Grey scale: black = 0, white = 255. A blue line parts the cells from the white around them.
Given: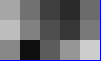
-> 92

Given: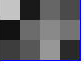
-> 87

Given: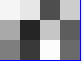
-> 57

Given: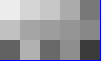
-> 105

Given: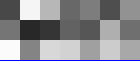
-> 160

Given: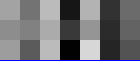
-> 215

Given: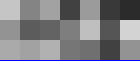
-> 112

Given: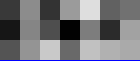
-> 193

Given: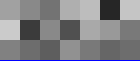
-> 121

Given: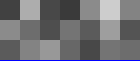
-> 72
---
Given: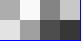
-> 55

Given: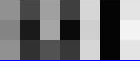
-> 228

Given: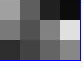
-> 135

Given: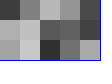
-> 170

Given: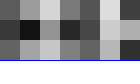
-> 49

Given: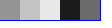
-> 107

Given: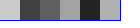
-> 177
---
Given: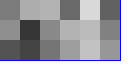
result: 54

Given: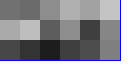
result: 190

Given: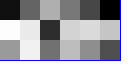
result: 234

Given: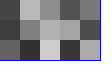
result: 128

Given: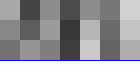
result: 94

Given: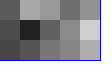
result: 33

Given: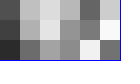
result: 177

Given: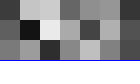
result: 19
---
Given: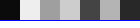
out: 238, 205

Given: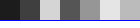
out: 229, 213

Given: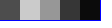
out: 203, 151

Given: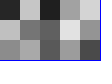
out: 226, 212

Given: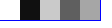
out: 255, 202

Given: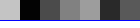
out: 196, 157

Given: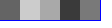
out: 204, 169

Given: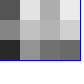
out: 235, 227

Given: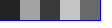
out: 197, 163

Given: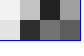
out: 242, 227
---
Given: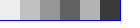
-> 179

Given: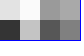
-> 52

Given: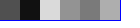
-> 122

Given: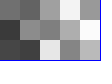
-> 153

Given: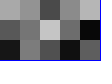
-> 182

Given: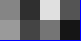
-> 154

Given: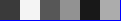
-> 24
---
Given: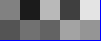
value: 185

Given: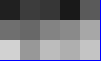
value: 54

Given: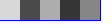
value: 173

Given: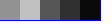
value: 86

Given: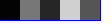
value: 38

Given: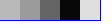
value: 101

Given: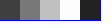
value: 192

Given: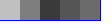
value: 58

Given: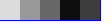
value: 103
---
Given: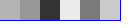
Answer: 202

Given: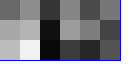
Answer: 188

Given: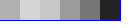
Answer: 200

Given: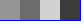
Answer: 149

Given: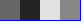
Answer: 135

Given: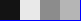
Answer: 181

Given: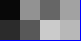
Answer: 184

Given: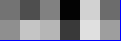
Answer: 210

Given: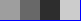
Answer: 158
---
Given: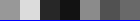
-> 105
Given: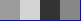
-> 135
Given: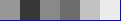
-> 236
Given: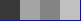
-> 192
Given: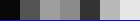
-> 230
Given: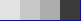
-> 59
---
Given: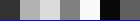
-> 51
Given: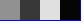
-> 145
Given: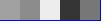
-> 161
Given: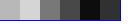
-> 184
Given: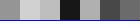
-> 149
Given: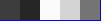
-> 61
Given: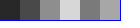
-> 40
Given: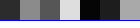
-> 44
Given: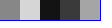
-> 135
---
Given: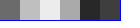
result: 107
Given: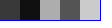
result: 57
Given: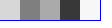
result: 215
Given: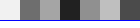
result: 241
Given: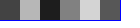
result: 67
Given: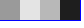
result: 154
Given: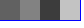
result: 97
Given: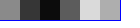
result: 138
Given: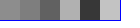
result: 141
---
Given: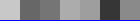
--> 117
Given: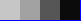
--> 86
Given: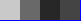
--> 39
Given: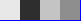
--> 196
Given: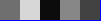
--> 12
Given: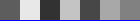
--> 50
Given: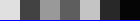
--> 153
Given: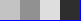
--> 222
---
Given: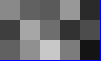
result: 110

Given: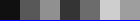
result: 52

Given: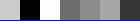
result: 109

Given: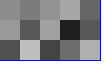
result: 161

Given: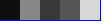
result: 56

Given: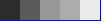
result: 152

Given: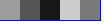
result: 23

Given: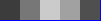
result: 203

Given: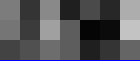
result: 93

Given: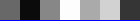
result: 253
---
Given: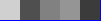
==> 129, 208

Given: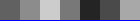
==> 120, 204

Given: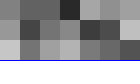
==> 136, 198

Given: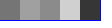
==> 139, 208

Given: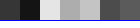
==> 173, 229

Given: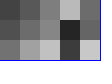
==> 134, 200

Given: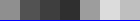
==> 47, 220

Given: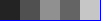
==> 144, 198
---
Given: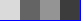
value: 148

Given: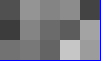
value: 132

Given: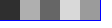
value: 102

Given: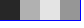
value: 228

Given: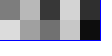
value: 55

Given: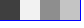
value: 142

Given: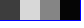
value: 133

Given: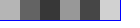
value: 55
